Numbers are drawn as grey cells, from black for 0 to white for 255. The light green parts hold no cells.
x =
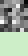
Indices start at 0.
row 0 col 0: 73
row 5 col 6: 137
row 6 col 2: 86
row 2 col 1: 50
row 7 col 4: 66
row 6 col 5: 121
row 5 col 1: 147
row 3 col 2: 162
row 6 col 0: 82
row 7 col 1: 102
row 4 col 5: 95
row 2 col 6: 145
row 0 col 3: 174
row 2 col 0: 119
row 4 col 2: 71
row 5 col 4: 179
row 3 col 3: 189
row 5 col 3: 237
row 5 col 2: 62

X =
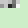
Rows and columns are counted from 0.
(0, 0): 199
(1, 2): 40

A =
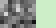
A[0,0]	174
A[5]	[51, 98, 128, 134, 99, 43, 77, 77, 18]
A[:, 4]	[134, 191, 214, 104, 130, 99, 96]
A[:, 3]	[104, 136, 111, 76, 142, 134, 50]
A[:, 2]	[63, 84, 69, 104, 115, 128, 123]
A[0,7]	122
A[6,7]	109
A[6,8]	130
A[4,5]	97
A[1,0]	180
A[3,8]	139
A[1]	[180, 133, 84, 136, 191, 109, 101, 104, 156]
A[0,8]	126
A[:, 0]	[174, 180, 154, 118, 75, 51, 143]
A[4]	[75, 93, 115, 142, 130, 97, 112, 136, 107]
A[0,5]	85
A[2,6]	79

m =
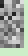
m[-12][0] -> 50
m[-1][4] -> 76
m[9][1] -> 186
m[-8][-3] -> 207
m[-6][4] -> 104
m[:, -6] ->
[50, 29, 179, 155, 44, 158, 181, 116, 161, 145, 109, 138]
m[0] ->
[50, 202, 202, 126, 105, 221]
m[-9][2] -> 166
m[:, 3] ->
[126, 119, 149, 33, 207, 128, 193, 134, 111, 223, 205, 130]
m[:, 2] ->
[202, 188, 177, 166, 53, 181, 112, 86, 145, 135, 192, 107]
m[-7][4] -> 115
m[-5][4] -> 211
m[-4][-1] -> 133
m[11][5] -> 155
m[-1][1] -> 109
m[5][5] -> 134

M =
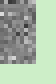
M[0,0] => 88
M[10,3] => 114
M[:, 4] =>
[110, 135, 125, 138, 121, 139, 119, 146, 67, 145, 151, 142, 127, 132, 132, 140]
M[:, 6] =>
[99, 135, 144, 134, 193, 113, 58, 184, 78, 175, 187, 122, 127, 131, 99, 156]
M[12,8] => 133
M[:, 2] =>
[57, 138, 121, 186, 129, 105, 98, 157, 128, 148, 124, 122, 139, 143, 189, 163]
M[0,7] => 170
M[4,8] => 92
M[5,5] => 141
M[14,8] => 130
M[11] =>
[122, 129, 122, 128, 142, 151, 122, 137, 164]
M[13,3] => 121
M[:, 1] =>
[175, 137, 131, 127, 118, 109, 170, 116, 111, 136, 99, 129, 149, 117, 122, 127]
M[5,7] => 139
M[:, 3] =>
[68, 138, 123, 157, 104, 146, 139, 105, 127, 103, 114, 128, 130, 121, 212, 107]
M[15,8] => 160
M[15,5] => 116
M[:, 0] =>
[88, 129, 114, 218, 100, 128, 130, 105, 116, 120, 106, 122, 104, 128, 172, 111]
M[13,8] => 111
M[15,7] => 122
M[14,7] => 115
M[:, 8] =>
[191, 138, 123, 95, 92, 106, 153, 131, 165, 127, 134, 164, 133, 111, 130, 160]
